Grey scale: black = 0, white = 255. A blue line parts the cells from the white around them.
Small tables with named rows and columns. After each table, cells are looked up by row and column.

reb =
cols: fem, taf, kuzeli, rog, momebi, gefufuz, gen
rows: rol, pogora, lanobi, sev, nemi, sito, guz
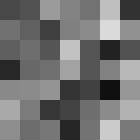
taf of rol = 81
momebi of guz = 115
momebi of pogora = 139
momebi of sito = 110
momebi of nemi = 65
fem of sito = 169
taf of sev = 104

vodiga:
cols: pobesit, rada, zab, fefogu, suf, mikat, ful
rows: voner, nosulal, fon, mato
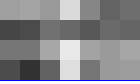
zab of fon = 167
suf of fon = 163
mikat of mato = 154
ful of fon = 166
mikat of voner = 99
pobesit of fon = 118
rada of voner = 164
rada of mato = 50
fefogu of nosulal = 104
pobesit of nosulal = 70
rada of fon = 118
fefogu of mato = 222
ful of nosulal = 101

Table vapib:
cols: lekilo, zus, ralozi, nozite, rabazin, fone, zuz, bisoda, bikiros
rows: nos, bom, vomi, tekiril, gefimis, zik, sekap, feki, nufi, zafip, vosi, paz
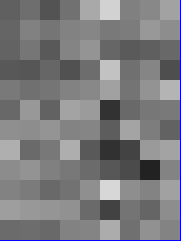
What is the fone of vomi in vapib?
102
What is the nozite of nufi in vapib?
120
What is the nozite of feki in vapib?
174
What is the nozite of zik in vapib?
163
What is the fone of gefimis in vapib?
161
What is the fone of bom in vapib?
121
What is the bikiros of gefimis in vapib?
180
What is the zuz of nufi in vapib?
75

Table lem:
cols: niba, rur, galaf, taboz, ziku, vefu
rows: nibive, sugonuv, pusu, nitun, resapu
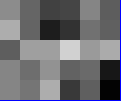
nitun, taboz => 98
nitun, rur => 110
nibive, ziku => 133
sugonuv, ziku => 113
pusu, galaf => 159
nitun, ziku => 106
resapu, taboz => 57
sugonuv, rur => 100
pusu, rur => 159
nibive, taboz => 69
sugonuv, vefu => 96
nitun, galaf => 146
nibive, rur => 101

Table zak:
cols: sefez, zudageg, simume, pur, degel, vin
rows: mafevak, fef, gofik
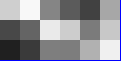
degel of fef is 123
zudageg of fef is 100
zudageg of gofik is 58
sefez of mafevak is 207
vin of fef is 200
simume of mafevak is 133
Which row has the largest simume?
fef

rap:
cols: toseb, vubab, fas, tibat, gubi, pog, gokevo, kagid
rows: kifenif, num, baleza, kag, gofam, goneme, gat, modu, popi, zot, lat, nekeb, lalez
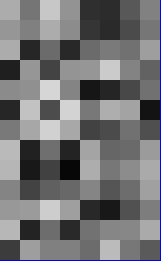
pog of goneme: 174
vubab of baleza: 38
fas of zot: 96
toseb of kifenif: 172
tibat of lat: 159
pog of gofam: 37
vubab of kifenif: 117
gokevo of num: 75
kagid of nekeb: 170
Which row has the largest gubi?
popi

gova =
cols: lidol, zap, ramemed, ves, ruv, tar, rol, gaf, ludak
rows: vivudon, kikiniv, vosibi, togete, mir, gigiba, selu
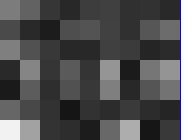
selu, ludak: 57
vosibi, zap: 81
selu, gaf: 22
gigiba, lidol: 102
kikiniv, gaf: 86
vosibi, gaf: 37
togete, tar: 149
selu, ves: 45
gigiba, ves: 21
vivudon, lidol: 124
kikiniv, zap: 41
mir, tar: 127
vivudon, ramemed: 54
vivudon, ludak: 41
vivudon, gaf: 50

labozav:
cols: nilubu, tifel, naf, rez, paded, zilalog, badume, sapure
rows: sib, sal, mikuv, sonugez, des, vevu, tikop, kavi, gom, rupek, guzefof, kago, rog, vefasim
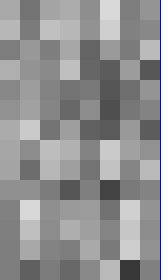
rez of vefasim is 104
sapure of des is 148
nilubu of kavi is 166
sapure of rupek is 131
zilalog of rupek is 68
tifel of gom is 109
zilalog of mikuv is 154
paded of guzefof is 156
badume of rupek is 122
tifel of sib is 115
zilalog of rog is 122
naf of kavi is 189
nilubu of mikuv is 125
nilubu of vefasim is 125
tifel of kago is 191
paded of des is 120

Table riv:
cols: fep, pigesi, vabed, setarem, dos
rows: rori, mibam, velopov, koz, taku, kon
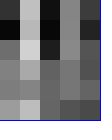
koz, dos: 81
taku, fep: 125
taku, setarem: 118
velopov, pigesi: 209
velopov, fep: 110
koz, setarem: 118
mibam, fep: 7
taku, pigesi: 132
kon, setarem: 83
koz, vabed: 98
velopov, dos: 84
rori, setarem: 133
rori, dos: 60
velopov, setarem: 137
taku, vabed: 102
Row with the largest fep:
kon

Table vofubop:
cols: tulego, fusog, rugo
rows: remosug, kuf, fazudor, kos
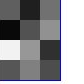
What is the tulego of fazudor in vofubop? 242
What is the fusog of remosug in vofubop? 31
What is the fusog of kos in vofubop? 128
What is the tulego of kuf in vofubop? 9
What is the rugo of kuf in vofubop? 145
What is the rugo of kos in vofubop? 77
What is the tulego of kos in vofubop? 86
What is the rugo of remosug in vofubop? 113
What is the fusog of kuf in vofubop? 82
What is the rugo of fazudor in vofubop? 48
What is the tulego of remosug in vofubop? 95
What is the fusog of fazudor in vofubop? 151

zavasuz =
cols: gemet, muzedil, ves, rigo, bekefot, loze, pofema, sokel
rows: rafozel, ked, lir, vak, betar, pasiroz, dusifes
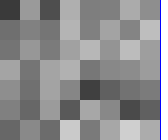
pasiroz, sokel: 96
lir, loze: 148
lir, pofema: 188
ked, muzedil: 129
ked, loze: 163
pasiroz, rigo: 89
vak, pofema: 140
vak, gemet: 164
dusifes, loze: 167
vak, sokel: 156
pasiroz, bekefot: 167
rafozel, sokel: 142
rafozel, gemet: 58
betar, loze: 96
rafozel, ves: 78
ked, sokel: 190
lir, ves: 123
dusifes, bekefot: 122
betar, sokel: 123

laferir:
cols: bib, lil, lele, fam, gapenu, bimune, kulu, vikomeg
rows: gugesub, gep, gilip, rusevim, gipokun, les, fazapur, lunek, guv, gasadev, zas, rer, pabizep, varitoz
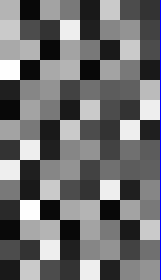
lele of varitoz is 76
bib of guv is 238
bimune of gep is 134
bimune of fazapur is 51
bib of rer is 9
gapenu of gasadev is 51
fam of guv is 147
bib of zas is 41
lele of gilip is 8
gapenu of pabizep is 134
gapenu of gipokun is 112
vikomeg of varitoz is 147
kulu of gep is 147
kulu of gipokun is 96
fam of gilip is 163

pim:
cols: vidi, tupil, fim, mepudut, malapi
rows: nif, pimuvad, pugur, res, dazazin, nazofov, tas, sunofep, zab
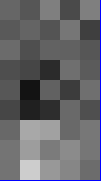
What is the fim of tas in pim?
161
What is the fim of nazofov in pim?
45
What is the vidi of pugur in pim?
107
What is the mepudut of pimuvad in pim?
118
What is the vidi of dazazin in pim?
87
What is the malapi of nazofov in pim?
79
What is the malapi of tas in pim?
119
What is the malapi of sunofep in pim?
118

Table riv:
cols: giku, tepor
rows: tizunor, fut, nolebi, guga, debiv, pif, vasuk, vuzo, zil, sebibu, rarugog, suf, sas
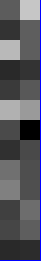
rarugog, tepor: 109
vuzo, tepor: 73
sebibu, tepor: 79
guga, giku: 41
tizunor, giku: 92
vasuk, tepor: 0
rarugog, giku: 64
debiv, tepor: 88
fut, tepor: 94
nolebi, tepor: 94
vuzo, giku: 48
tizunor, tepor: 198
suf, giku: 70
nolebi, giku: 185
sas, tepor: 44
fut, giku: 51
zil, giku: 112
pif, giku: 177
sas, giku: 41
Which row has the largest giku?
nolebi

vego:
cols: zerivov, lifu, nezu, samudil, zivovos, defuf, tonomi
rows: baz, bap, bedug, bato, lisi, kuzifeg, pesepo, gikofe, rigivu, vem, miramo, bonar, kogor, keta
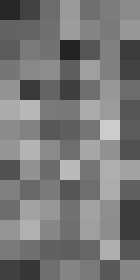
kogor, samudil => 95
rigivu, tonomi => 162
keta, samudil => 133
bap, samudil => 156
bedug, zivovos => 85
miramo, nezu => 151
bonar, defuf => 141
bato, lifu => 136
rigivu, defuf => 174
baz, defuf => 124
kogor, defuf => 175
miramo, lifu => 162
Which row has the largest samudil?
rigivu

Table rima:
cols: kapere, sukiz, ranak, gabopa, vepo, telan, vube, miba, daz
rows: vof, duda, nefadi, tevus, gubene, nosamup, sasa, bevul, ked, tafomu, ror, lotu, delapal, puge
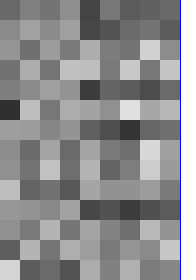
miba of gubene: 76
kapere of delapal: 95
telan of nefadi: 124
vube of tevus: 201
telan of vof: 119
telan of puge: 129
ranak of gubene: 160
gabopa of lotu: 118
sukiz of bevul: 107
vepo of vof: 68
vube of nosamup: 223
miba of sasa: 102
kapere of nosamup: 48
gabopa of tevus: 192
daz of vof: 105
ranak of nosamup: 119
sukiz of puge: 92
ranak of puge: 106
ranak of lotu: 180
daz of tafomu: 122

